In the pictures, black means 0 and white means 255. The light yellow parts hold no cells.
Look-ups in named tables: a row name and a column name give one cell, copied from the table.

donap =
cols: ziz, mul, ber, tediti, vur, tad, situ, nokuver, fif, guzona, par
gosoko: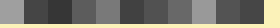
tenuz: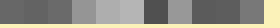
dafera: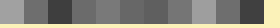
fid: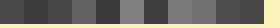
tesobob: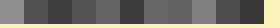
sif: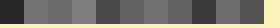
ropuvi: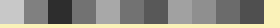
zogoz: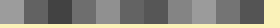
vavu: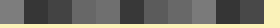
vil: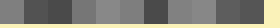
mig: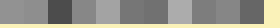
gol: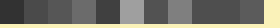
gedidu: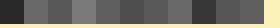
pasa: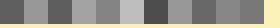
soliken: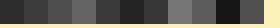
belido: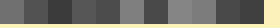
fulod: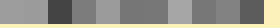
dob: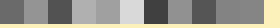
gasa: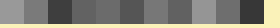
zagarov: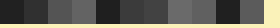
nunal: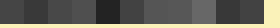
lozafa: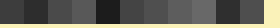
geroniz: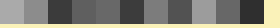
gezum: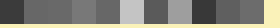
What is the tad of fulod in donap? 117
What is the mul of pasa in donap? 152
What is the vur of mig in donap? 163
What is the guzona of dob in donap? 131
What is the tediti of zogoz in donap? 110
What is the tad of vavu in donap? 56
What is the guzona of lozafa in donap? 47
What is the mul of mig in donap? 142
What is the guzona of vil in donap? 93
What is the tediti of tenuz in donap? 149
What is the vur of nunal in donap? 35
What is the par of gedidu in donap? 95
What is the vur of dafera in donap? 121
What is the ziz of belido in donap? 111

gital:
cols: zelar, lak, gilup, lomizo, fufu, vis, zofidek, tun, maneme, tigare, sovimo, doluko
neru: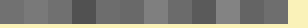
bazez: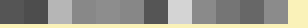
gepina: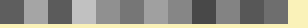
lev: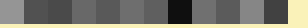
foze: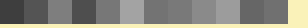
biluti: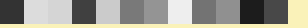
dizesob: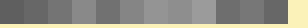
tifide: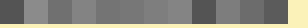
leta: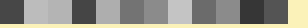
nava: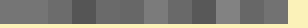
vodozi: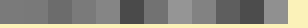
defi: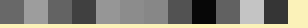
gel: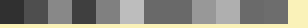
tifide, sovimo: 108
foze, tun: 121
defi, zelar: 104
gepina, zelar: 94
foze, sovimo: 102
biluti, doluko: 72
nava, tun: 105
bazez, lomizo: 136
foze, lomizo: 78
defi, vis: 140
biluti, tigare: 144
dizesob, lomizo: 137
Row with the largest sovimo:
defi

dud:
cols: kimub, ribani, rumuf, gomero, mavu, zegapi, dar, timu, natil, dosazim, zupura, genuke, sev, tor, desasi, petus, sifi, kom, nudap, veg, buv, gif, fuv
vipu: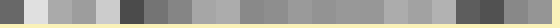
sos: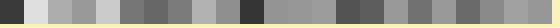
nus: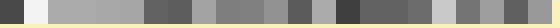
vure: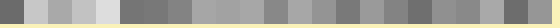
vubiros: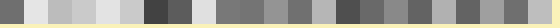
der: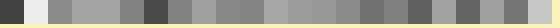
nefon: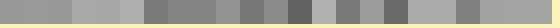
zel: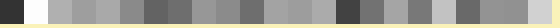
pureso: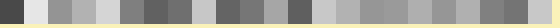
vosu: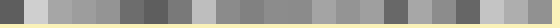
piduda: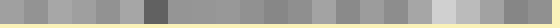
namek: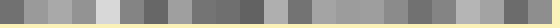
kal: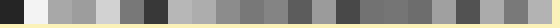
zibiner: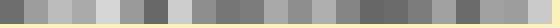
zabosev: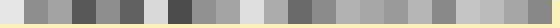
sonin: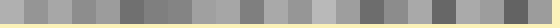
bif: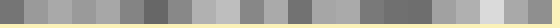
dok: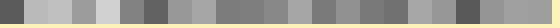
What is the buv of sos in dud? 138
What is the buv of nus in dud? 159
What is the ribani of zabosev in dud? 141
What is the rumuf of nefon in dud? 153
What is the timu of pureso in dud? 111
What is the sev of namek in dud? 115
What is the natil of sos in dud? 179
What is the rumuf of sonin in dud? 167
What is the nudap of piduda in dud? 208
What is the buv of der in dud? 160
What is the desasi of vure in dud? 121
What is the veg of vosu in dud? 102

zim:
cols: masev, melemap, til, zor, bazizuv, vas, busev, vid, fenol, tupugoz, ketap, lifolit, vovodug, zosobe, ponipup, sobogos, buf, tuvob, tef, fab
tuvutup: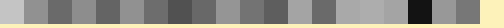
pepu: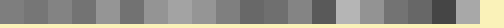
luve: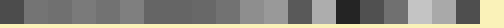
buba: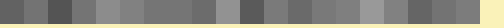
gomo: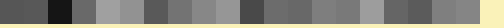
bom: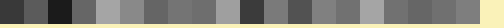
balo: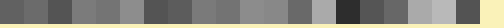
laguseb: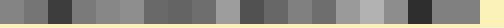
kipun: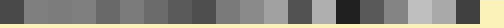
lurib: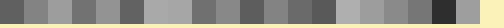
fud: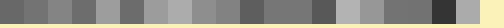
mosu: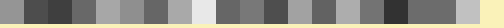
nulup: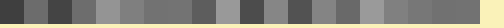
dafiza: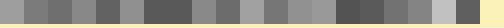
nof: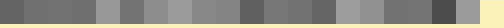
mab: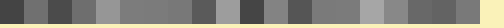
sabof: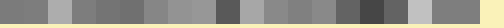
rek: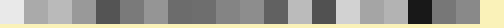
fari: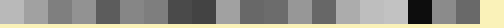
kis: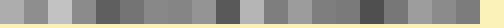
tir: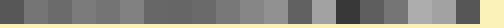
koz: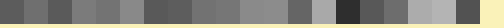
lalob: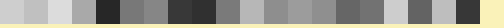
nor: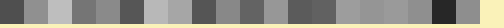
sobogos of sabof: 70
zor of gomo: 105
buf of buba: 129
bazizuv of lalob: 39
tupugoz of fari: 161
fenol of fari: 67
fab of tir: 86
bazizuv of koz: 115
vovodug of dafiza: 145
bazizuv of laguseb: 135
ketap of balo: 140
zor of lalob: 169
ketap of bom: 59

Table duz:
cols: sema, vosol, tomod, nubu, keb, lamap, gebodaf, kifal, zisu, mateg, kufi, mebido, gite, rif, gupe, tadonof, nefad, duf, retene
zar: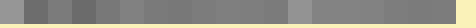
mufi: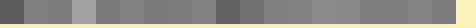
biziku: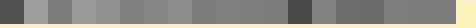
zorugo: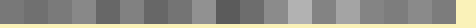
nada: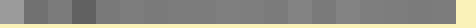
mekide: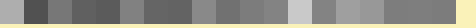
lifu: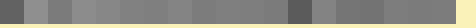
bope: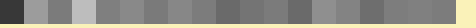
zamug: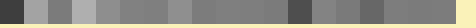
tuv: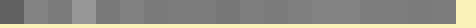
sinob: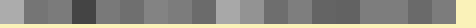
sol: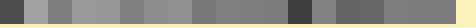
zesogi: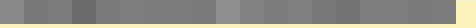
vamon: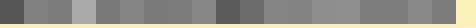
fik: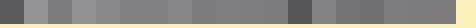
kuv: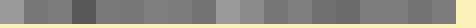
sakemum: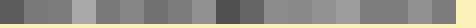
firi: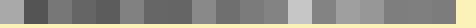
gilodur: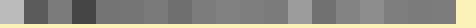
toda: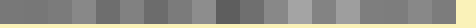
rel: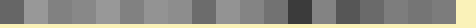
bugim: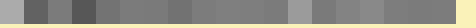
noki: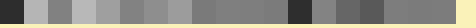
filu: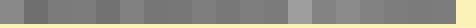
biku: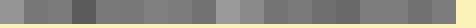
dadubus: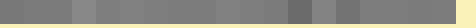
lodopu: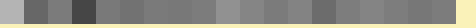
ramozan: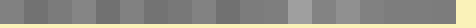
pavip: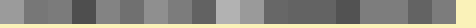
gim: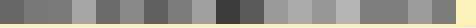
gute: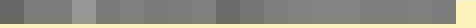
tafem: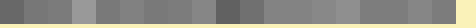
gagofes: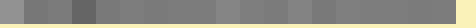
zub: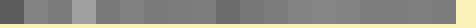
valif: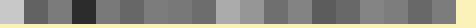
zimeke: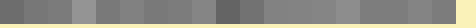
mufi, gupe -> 137
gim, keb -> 107
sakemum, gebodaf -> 113
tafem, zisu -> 134
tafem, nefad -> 125
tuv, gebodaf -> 122
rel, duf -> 117
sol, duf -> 123
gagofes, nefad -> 125
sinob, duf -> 106
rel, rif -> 131

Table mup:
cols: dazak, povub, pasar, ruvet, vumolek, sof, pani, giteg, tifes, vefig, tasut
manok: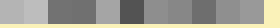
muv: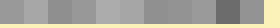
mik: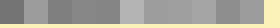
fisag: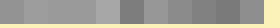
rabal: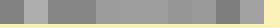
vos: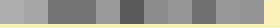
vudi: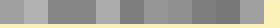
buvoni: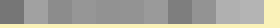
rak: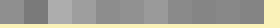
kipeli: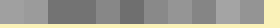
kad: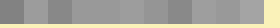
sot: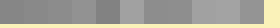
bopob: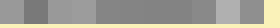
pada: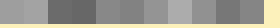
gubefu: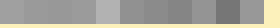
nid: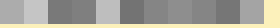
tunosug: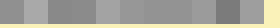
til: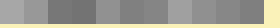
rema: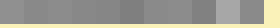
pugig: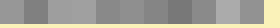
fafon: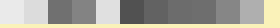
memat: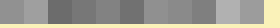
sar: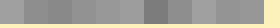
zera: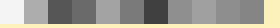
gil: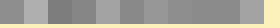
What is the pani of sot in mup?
141
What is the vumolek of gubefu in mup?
177
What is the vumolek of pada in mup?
136
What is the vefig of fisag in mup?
122
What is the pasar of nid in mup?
120
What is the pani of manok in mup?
142
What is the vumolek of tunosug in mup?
163
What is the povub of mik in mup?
156
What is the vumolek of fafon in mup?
224
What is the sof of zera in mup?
122
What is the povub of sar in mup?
141
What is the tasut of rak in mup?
132
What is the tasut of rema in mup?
138
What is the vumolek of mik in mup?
133
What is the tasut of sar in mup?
151
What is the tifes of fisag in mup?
129
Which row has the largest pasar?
rak

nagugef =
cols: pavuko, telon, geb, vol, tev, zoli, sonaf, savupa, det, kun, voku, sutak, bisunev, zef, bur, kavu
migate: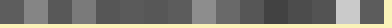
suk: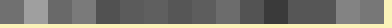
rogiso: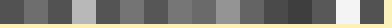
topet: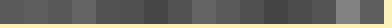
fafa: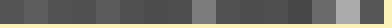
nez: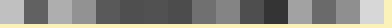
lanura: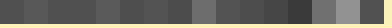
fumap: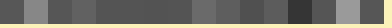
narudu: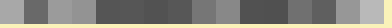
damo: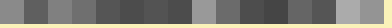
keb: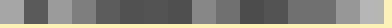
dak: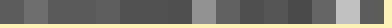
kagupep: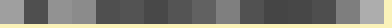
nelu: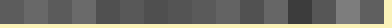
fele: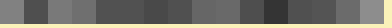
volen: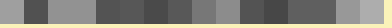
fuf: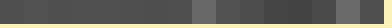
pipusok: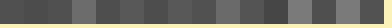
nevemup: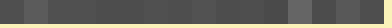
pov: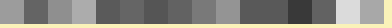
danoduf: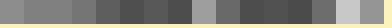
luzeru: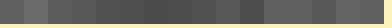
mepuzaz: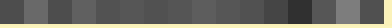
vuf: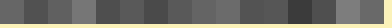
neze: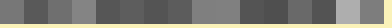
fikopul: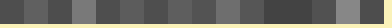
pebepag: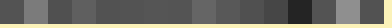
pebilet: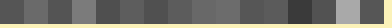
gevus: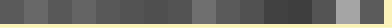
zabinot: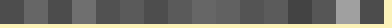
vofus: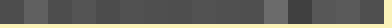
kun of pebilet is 108
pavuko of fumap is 87
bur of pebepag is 143
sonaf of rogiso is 87
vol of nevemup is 80
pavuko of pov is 156
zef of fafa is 106
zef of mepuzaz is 86
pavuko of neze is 119
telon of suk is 159
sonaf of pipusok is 77
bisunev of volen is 95
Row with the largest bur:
rogiso

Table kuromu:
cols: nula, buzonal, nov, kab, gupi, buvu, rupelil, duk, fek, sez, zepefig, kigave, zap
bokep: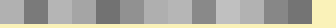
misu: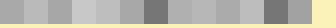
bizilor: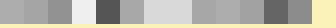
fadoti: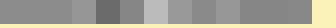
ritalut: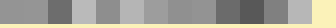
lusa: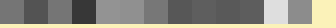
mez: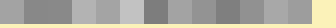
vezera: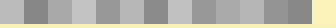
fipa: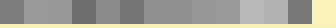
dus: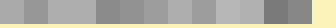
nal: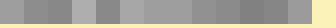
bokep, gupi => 114
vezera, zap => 136
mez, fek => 147
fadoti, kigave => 133
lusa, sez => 89
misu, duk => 176
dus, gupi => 140
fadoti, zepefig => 133
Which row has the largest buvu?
mez

